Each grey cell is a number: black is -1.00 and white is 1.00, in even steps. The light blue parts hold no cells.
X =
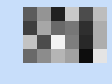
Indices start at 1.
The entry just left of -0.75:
0.16
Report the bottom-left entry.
-0.18
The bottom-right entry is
0.79
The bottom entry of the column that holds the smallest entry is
-0.90
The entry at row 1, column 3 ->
-0.75
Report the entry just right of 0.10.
0.42
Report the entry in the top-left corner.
-0.29

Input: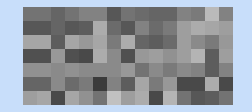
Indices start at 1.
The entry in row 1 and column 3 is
-0.21
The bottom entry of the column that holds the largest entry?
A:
0.51
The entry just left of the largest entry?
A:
-0.10
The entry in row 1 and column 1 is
-0.10
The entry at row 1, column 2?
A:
-0.10
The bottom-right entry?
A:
-0.10
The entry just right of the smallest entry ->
0.02
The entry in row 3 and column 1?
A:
0.30
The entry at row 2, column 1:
-0.32
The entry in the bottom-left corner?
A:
0.24
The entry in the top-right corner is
0.02
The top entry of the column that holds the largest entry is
-0.32
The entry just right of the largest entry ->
0.24
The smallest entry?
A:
-0.54
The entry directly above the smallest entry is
0.08
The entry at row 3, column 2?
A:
0.30

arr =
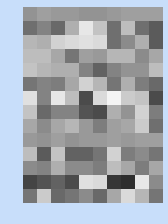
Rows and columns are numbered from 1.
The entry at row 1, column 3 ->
0.20
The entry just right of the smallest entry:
0.81
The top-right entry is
0.25
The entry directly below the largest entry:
0.37
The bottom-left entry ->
-0.08
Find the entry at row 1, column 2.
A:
0.25
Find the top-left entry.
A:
0.15
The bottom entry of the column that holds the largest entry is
0.31
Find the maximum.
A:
0.91
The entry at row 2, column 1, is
-0.13
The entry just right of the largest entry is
0.59
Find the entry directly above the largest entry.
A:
-0.08
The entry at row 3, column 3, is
0.65
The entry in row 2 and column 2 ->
0.03
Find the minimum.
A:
-0.64
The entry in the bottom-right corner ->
-0.08
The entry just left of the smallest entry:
-0.58
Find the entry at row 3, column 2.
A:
0.37
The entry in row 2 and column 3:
-0.18

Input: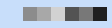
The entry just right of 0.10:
0.32
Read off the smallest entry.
-0.76

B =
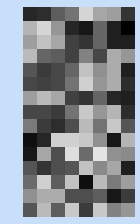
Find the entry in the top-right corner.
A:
-0.59
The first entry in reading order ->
-0.70
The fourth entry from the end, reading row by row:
-0.54
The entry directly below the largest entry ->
0.08
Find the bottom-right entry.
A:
0.18
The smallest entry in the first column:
-0.88
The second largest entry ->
0.74
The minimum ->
-0.99
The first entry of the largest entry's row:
-0.82
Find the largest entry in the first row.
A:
0.68
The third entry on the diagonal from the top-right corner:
-0.21
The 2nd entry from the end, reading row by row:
0.02
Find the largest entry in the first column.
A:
0.46
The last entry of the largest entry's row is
0.08
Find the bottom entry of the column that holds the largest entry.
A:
0.57
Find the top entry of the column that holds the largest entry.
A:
0.30
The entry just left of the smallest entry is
-0.76
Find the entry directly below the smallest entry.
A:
-0.76
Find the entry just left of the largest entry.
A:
-0.16
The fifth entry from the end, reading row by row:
0.57
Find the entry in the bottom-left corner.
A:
-0.33
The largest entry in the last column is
0.41
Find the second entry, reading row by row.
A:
-0.65
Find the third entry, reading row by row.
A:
-0.27

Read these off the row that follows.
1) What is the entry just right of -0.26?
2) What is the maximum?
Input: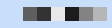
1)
-0.60
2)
0.82

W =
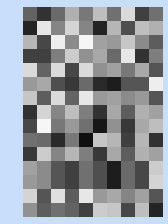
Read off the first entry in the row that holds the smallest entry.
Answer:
-0.12
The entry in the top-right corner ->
-0.12
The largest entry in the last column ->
0.87
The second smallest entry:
-0.82
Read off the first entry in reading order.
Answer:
-0.22
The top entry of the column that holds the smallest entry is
-0.06
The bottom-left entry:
0.14
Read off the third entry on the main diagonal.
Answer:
0.87
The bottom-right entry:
-0.72
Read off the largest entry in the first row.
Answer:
0.71
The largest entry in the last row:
0.60
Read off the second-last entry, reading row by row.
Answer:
0.49
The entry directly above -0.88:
-0.12
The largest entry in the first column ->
0.71
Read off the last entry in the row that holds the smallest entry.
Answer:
-0.61
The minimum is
-0.88
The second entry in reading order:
-0.61
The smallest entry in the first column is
-0.72
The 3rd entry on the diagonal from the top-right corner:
0.55
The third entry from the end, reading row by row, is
-0.44
